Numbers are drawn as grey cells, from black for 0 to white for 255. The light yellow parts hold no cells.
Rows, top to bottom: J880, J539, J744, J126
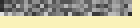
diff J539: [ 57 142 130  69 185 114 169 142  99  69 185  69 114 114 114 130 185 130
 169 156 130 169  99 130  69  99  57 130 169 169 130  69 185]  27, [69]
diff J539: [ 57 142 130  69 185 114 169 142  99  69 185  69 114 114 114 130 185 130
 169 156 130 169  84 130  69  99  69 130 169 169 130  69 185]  23, [99]
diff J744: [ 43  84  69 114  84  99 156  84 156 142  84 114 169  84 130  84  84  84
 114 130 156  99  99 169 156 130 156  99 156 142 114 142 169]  9, [142]
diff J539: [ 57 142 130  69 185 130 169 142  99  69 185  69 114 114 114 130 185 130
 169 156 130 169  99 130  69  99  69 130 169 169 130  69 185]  6, [114]
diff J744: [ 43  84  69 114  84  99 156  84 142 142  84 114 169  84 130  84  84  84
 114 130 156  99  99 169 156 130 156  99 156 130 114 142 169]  30, [142]
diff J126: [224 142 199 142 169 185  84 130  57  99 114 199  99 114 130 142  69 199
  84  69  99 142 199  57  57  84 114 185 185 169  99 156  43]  11, [130]
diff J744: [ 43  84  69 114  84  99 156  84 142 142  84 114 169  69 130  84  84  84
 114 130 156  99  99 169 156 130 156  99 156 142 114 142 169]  14, [84]

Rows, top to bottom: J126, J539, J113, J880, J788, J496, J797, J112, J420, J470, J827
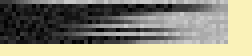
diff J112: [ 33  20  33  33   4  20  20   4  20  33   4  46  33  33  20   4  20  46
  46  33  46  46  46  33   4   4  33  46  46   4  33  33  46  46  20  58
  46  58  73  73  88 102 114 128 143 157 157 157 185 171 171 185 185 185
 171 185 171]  49, [171]
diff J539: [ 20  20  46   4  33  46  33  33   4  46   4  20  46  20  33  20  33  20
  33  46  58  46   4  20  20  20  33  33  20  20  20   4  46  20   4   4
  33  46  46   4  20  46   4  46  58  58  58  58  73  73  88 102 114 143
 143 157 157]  34, [33]
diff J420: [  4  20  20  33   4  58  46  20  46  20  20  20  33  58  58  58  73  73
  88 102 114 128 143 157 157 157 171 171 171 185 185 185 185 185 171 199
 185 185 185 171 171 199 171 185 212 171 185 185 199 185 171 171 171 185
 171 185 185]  45, [199]
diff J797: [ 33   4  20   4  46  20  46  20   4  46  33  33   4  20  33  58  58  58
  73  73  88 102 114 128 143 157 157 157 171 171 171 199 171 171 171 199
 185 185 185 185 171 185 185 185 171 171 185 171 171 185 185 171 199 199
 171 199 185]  53, [185]

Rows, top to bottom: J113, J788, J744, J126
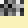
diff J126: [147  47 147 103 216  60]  5, [229]
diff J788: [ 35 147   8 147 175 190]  2, [131]
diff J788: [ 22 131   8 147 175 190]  1, [35]
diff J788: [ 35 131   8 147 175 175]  6, [190]
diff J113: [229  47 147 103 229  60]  1, [244]
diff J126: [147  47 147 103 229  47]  6, [60]

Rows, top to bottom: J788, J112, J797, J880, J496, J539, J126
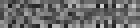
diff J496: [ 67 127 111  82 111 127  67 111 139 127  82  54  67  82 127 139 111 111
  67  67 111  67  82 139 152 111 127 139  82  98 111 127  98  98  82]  24, [127]
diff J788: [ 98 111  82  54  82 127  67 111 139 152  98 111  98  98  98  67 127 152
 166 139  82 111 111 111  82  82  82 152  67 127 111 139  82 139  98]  30, [111]
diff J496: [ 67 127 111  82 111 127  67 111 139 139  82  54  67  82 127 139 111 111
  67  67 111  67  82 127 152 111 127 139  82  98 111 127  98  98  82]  10, [127]
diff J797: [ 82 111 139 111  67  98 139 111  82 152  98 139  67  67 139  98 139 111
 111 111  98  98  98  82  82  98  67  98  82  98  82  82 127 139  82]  12, [127]
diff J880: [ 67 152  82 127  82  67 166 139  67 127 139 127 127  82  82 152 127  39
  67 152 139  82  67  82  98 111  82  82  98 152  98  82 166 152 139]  31, [111]
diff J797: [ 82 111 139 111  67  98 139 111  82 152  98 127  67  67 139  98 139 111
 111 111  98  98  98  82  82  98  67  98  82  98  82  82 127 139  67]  35, [82]
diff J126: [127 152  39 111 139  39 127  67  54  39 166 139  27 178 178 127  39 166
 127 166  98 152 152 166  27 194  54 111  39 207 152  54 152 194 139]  8, [82]

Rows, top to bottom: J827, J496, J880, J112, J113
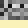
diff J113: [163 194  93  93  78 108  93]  6, [124]
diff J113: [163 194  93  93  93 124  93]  5, [78]
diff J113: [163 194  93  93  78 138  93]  6, [124]

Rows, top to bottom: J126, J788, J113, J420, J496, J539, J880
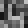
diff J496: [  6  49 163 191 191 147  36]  1, [21]
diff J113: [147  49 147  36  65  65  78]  7, [65]
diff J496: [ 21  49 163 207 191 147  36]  4, [191]
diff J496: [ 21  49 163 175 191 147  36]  4, [191]
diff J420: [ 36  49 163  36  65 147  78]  1, [21]

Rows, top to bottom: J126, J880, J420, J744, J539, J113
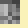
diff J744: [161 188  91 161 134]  4, [146]
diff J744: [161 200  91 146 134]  2, [188]
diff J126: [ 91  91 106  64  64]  3, [91]
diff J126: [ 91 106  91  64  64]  2, [91]
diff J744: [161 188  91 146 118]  5, [134]
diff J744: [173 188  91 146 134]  1, [161]

